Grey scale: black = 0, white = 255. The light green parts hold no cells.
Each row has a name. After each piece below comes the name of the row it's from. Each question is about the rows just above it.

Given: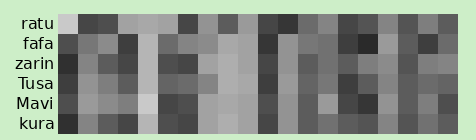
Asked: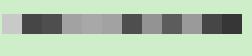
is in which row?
Mavi
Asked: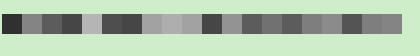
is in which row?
zarin

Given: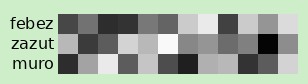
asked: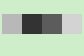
muro
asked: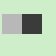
zazut

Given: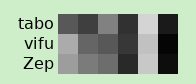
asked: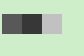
vifu
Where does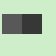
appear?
vifu

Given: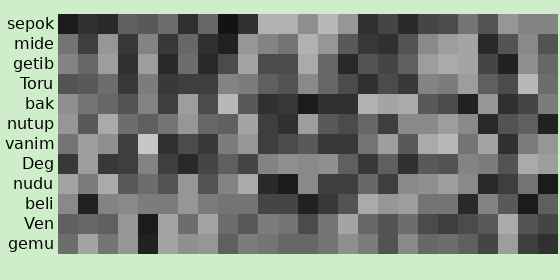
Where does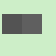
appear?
nutup
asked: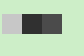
vanim
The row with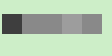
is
nutup
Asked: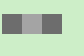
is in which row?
Ven
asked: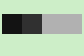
sepok
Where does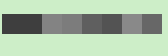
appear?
Toru
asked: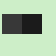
bak

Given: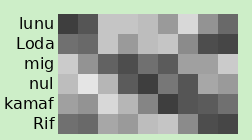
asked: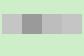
Loda
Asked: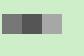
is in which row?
nul
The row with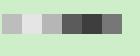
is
nul
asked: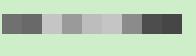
Loda
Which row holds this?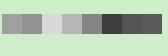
kamaf

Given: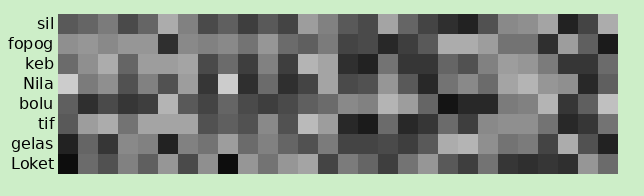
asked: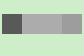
fopog
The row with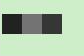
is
keb
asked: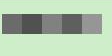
Loket

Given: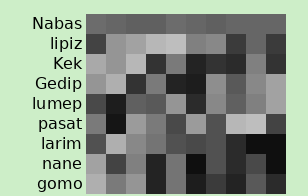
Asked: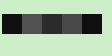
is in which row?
nane
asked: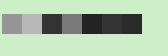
Kek
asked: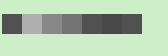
larim
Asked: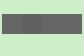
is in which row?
Nabas
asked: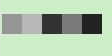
Kek

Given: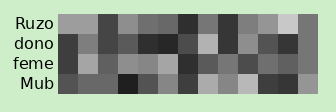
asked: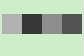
dono
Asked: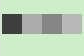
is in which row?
Mub

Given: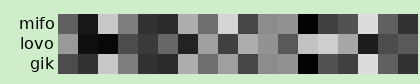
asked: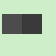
lovo
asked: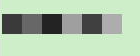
lovo
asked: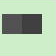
gik
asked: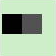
gik
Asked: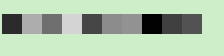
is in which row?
mifo
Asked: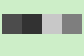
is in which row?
gik
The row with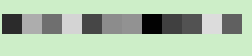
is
mifo

